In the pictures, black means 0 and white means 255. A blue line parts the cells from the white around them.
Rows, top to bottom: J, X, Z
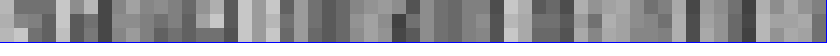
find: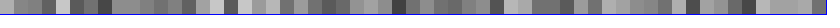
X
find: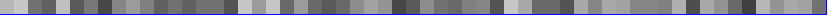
Z
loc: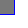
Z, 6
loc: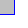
Z, 4
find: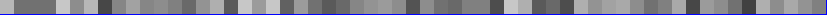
J

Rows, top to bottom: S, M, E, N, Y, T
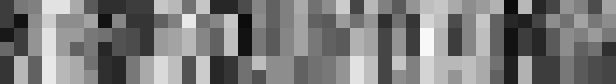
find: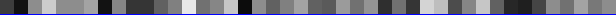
M
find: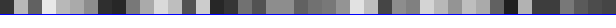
T
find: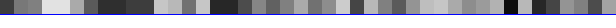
S
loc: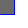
N, 0

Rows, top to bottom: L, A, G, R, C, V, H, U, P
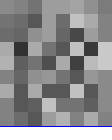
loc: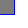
L, 7
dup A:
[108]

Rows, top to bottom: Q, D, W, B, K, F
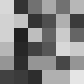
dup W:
[101]
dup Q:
[113]
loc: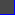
K, 4
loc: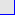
F, 5
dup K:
[149]
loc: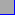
Q, 3

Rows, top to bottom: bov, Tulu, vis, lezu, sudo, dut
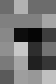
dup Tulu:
[128]
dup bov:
[108]
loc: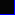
vis, 2
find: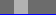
bov

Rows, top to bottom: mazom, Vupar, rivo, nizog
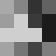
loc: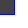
nizog, 2
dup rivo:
[207]

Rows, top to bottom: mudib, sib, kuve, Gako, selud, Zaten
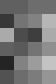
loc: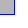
sib, 3
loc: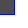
kuve, 1
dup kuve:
[170]
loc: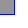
Zaten, 3
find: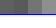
Gako
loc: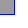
selud, 2
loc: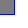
Zaten, 2

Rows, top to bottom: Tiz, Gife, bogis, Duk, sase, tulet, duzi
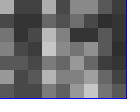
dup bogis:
[52]
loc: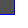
Gife, 4
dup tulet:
[129]
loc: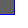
duzi, 4

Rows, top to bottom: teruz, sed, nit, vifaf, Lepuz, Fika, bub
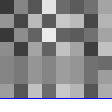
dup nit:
[99]
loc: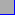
bub, 7

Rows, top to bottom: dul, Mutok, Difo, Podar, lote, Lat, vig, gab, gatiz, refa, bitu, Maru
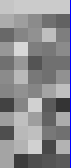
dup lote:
[112]
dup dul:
[203]

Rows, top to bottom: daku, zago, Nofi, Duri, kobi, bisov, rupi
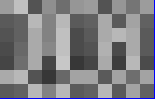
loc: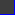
kobi, 8
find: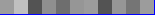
daku
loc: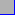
Duri, 7

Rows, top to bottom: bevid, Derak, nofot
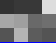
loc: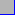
nofot, 1
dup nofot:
[84]
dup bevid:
[56]
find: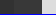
bevid
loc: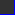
bevid, 0

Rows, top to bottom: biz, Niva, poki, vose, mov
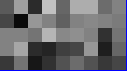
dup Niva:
[130]
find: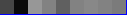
Niva
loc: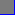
Niva, 8
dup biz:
[173]

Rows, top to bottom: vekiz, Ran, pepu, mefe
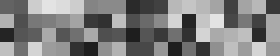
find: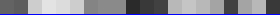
vekiz
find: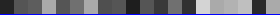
pepu
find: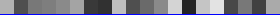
Ran

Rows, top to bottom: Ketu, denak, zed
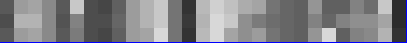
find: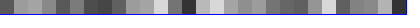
zed
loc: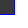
denak, 13
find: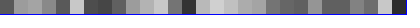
Ketu
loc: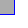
Ketu, 17
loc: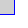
Ketu, 15

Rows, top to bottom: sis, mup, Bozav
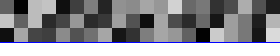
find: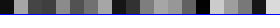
Bozav
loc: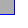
sis, 17

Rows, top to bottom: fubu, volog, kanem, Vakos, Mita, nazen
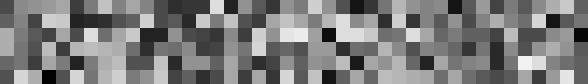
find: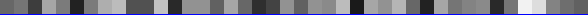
Mita
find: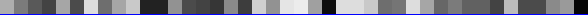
kanem
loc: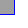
kanem, 22

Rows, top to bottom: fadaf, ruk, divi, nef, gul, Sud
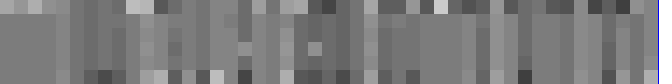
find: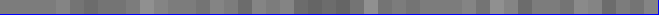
ruk

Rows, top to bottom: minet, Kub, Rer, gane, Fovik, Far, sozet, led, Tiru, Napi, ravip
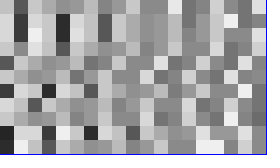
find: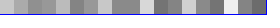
Tiru
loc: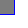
sozet, 12
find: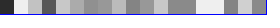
ravip
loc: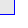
minet, 12
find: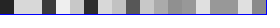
Napi

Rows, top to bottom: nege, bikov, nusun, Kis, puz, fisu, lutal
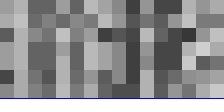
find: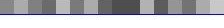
lutal
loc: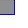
fisu, 13

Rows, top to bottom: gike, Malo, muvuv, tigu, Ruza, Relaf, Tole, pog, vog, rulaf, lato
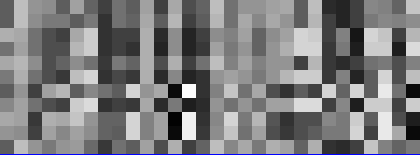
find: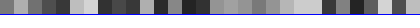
Relaf
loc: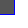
vog, 19
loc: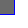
lato, 6
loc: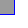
lato, 5
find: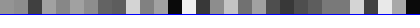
rulaf
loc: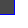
Relaf, 8

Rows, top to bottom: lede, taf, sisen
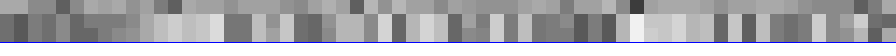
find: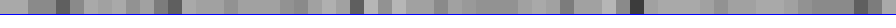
lede
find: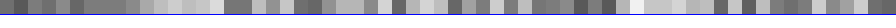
taf
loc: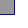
lede, 33
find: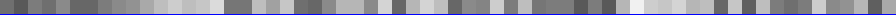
sisen
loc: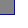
sisen, 34
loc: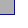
lede, 23

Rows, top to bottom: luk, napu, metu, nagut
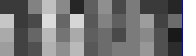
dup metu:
[170]
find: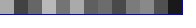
metu
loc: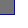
metu, 4
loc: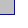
luk, 3

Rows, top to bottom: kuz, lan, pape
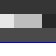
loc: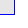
lan, 0
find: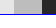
lan
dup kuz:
[53]
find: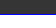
kuz
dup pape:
[74]
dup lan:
[189]

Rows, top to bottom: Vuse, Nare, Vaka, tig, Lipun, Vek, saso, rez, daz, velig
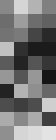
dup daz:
[171]
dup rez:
[77]
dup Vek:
[151]
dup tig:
[27]

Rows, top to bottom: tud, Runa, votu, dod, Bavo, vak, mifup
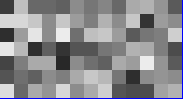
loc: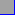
mifup, 11
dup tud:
[104]
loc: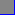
tud, 7
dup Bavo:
[170]

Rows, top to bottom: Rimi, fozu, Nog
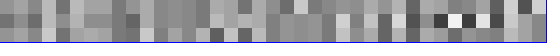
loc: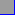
Nog, 31
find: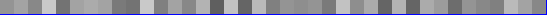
Nog
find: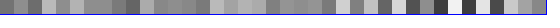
fozu

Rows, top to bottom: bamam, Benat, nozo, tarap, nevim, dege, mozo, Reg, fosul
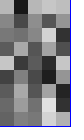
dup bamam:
[183]
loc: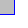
bamam, 4

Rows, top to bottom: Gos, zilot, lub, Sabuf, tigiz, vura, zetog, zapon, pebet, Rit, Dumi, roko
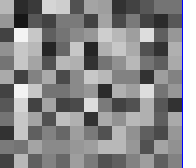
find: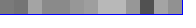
Dumi
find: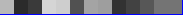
Gos
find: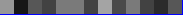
zilot
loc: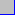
pebet, 4
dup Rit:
[95]
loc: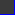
Gos, 2

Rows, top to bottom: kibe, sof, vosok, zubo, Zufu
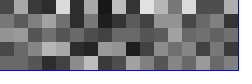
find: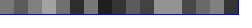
sof
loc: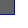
vosok, 15
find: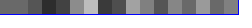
Zufu
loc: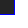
zubo, 6

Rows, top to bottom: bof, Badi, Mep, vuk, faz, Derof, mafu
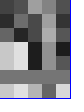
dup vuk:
[29]
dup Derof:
[117]

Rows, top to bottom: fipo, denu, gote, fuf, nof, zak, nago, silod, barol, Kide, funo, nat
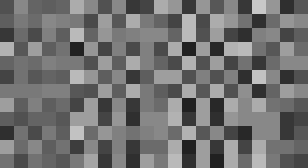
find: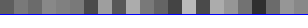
denu
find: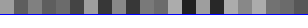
silod
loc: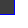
funo, 5
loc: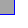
nat, 6
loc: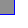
nago, 17

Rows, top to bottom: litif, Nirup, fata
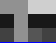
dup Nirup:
[24]
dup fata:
[65]
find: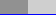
litif
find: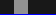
Nirup

